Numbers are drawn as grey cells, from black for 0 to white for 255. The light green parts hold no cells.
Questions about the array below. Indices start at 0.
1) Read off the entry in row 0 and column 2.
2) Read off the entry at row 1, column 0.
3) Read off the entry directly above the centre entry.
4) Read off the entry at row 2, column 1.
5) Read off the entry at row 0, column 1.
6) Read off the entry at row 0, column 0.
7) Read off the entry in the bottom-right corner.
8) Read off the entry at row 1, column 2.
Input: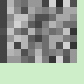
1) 125
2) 68
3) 68
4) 139
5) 180
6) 68
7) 151
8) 139

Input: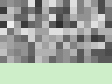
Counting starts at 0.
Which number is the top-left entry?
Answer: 130
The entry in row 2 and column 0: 177
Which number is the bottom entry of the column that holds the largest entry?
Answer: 177
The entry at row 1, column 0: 59
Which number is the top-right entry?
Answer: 161
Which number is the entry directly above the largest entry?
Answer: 177
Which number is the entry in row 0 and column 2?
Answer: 130
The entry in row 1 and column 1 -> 192
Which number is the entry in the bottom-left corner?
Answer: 118
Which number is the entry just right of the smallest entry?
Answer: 102
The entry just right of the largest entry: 161
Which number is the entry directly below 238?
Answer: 118
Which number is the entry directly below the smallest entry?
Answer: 223
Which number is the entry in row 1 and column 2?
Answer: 161
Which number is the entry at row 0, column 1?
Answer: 146
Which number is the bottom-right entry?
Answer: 89

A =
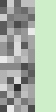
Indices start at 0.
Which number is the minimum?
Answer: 46
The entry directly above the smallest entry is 218
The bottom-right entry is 76
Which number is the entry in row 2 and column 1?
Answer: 121
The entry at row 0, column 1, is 205
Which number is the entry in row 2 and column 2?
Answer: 135
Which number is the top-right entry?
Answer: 191
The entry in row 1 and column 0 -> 107
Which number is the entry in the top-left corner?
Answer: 76
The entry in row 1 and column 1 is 178
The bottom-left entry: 76
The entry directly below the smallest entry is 121
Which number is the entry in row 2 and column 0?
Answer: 205
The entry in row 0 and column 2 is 107

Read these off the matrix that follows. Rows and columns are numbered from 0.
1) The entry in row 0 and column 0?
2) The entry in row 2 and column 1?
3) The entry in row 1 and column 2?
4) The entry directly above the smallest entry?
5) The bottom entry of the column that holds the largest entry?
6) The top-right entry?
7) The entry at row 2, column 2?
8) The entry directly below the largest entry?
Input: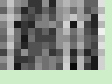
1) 143
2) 197
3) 112
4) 67
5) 209
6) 224
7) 158
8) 197
